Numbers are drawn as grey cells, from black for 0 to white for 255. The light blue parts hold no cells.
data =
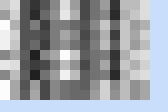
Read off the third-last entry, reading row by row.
188
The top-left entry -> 198
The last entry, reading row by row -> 166
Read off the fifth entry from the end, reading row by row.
209
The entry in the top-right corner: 221
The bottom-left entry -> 252
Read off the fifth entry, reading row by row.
84
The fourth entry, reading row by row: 52
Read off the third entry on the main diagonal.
84
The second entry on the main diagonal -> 209
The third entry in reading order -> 84
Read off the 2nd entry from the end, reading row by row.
145
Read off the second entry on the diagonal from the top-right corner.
198
